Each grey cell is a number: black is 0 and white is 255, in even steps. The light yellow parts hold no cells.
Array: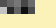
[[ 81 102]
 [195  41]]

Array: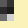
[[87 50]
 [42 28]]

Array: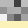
[[185 184]
 [146 173]]

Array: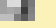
[[161 218]
 [162 168]]

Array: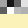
[[164  23]
 [ 94 253]]

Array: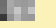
[[110 169]
 [113 165]]
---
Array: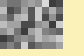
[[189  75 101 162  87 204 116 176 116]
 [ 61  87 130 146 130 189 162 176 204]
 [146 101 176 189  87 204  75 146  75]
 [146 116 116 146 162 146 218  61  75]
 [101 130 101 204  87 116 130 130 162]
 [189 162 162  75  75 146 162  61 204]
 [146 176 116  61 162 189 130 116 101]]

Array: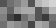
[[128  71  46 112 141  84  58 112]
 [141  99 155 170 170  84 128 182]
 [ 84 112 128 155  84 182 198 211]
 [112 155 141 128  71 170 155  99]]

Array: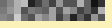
[[135 122 204 110  83 162 135 162  67 122  35  97  51 149  83]
 [110 135 176 188  35  67 110  67 149  83  83 176  97  19  51]
 [122 149 176  83 122 110  97 162  83 162 135  67  97  51 176]]

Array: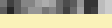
[[ 91  38  91 117 149 149 117 133 105  64 105 161  52  64 188 204]
 [117  64  91 133 133 161 173 161 105  76  91 149  52  52 188 204]]

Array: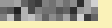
[[100  86  32 178  72 128 114 114  86 100  46 152 165 128]
 [152 152 165 100  72  58 128 114 140 114 140  46 165 208]
 [128 192  72 178 192 152 100 140 114 165  86 208  58 100]]

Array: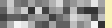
[[ 65  96  96  80 136 149 149  65 108 136 216 190 178  80 190]
 [108 178 244 228 178  96  80 164  96  96 190 136 164 244  51]
 [ 96 190 149 203  51 216  65 149 164  80 190  80  51  51 136]
 [136 203 122 108 164 122 136 178 216 122 149 178 164 228 164]]

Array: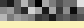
[[ 55  25  95 182  95   0 167 124  82 110 110 224]
 [182 124 155 140 124  55  68  25  82  95  68  82]
 [140 155  95  39 210 167  25 167  55 140  12 110]]

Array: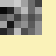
[[161  22 121 145  91 145]
 [  9  37 133 187 107 161]
 [ 37  78 187  78 107 145]
 [ 91 121  65 121  78 107]
 [187 187 203 161 107  65]]

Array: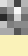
[[ 41  96 209 110]
 [194 126 138 138]
 [110 153 249 153]
 [169 169  84 126]
 [221 194  69 181]]
